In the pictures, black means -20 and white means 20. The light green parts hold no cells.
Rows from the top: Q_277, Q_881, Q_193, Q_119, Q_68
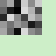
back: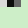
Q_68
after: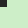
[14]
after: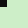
[14]
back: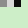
Q_68
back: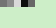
Q_68
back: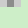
Q_277
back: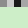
Q_277

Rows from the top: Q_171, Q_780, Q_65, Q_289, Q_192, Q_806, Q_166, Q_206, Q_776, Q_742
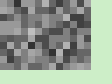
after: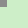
[-4]
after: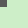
[-4]
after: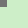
[8]

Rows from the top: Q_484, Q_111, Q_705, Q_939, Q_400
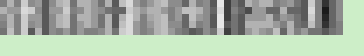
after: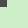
[4]
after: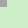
[8]
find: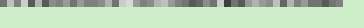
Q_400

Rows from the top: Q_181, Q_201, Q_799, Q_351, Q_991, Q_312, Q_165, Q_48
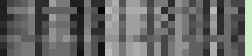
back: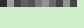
Q_351
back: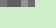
Q_312
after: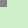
[-13]
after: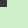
[3]
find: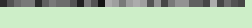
Q_165
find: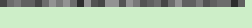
Q_312

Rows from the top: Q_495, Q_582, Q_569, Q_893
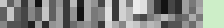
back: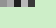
Q_495
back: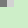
Q_495
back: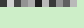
Q_495
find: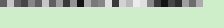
Q_582

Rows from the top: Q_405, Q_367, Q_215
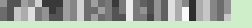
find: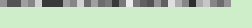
Q_405
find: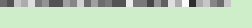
Q_215
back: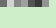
Q_367
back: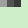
Q_367
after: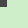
[3]
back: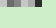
Q_215

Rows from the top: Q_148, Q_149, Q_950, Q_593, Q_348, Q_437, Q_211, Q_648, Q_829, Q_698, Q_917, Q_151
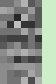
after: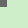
[-2]
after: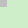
[-12]
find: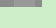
Q_698
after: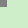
[-2]
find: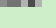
Q_151

